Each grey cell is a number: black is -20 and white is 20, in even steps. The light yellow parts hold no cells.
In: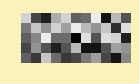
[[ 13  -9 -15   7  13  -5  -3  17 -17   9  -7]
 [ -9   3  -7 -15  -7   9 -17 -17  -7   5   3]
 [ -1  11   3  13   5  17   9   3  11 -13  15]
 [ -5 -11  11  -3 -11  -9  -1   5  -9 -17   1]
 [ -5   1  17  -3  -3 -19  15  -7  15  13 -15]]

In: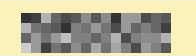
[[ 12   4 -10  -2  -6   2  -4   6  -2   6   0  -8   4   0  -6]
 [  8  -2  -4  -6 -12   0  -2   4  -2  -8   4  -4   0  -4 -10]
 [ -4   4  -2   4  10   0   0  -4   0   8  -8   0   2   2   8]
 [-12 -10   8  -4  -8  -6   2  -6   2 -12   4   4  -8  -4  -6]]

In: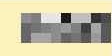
[[ -4  -2   0   2   4   0 -10   6  -6]
 [ -4   6   6   2  -4  -2  -6   4  -6]
 [  2   0  16  16 -16  10  10 -12  -8]]

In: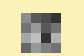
[[  6  10 -12   8]
 [  2  -6  -8 -12]
 [ -2   4  -6  -2]
 [ -4   4   0  -2]]

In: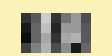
[[-18  -4   6 -12   6   8  -6]
 [-10   0   8  -8   2 -16  -4]
 [-16  -4  10 -14   4   4  -6]
 [-12  -6  12 -12  -2   4  -8]]

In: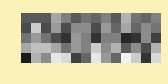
[[ -8  12  -8   4  -8   2   2  -8   4  -4   6  -4   2  -2]
 [ -6  -6  -6   6   0  -6  -2  -4   0  -6   8  -2  -4   0]
 [ -2   4  -2  -8 -12   4   0 -12   0   0 -14 -12   2 -10]
 [-16   8   2  16  14 -10  -4  16   4  -4  18  12 -12  14]
 [  6  10  10   6  -2   4   0  12   2   8  -6   2  -8   8]]

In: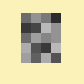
[[  7  -7 -11   9]
 [ -3   3  -1 -13]
 [ -3   5   1   3]
 [  5  -5   7  -7]
 [-11  -9   9   3]]
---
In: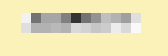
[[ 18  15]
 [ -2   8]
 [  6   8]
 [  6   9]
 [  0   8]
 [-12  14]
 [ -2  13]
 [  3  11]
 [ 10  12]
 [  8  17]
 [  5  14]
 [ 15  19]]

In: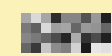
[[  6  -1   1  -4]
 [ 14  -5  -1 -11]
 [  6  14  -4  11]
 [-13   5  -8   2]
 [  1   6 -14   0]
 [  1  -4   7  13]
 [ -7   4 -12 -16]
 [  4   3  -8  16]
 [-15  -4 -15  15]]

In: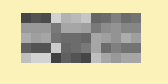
[[ -9   4   7  -5  10]
 [ -7   4   5  -7  13]
 [ -8   4   6  -7  13]
 [ 13  -1  -2  12 -10]
 [  8   6  -3  -4  -5]
 [  9   6  -3  -3  -7]
 [ 11   5  -4  -1  -9]
 [ -4  -1   6   6  10]
 [ -3   2   5  -3   6]
 [  0   3   3   0   4]
 [ -3   1   7  -2   6]
 [ -2   1   5  -2   6]]

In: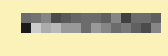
[[ -3 -16]
 [ -2  12]
 [  1   7]
 [ -8   9]
 [ -6   4]
 [ -4   4]
 [ -3  -3]
 [ -3   4]
 [ -5   1]
 [  1  -3]
 [-10  -1]
 [ -3  -5]
 [ -3  -8]
 [ -5   1]]

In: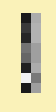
[[-16 -11 -14  -2  -4 -15  18 -16]
 [  7   8   8   5   5   7  -1   5]]

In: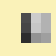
[[ -8  -9 -13]
 [ 12  11   3]
 [  8   8   5]]

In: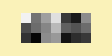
[[ 18  -8 -12]
 [ -2  -3 -19]
 [  5   1   2]
 [ 15   9   4]
 [-11  -5 -17]
 [-16  -7 -13]
 [  2  -3 -11]]

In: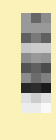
[[  4   4  -5  11   2  -7   2 -14  15  17]
 [ -4   4  -1  12   4  -5  -3 -13  12  17]
 [  2   4  -5  12   3  -8   0 -16  15  19]]

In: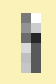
[[ -1   3  -3  14  10  11]
 [ 20  12 -14  -6  -6  -6]]
